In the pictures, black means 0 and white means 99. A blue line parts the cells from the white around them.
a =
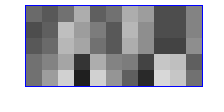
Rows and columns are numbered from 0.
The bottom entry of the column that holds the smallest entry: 12
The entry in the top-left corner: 41
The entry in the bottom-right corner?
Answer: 44
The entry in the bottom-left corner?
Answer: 44
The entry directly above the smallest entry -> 20
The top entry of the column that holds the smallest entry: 67
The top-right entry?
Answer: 51
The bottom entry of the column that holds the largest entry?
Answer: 84
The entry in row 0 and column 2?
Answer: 44
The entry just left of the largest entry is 16
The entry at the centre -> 34
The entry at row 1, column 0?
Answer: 30
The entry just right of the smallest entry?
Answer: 81
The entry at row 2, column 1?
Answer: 41

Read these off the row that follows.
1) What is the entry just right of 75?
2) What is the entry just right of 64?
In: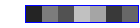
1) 64
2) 22

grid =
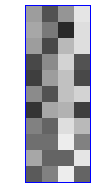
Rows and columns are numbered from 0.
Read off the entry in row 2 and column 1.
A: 28
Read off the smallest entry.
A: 16
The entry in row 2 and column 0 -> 61
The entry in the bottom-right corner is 39
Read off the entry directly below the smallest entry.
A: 72
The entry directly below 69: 86
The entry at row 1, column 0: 65
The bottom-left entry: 35
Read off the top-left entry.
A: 61
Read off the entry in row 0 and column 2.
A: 58
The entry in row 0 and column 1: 32

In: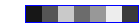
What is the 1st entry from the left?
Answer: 9
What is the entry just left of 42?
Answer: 78
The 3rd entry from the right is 59

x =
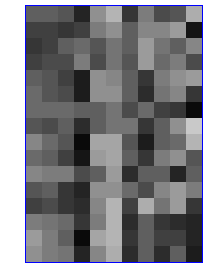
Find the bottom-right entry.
11
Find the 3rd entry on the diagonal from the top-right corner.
45
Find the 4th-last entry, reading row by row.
37
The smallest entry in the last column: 4
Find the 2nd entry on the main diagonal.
25
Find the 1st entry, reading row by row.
37
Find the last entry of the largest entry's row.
78
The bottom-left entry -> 56
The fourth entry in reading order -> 14
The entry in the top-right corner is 67
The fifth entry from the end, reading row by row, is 17
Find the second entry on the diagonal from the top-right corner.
60
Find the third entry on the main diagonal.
37
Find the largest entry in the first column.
60
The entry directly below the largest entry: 70
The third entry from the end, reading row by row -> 17
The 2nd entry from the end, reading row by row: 37
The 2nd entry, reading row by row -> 37
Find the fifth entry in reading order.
56
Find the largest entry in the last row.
67
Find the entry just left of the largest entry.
56

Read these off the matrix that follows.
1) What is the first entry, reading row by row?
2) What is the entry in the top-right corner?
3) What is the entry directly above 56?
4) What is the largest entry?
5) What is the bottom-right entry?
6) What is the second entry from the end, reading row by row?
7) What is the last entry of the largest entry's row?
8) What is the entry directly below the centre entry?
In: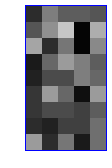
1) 17
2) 33
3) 49
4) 77
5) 43
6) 10
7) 67
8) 40

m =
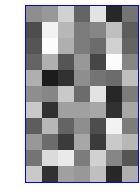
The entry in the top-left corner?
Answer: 55
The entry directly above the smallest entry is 68
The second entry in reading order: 59
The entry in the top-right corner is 45
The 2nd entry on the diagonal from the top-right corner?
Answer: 74
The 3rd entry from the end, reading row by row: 74
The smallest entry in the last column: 33
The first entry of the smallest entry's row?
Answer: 68
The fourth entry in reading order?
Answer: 39
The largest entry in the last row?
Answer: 78
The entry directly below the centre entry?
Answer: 62
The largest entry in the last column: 74
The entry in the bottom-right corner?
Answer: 68
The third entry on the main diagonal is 68
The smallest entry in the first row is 15
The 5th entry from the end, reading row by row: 62
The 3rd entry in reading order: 81
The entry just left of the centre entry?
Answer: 78
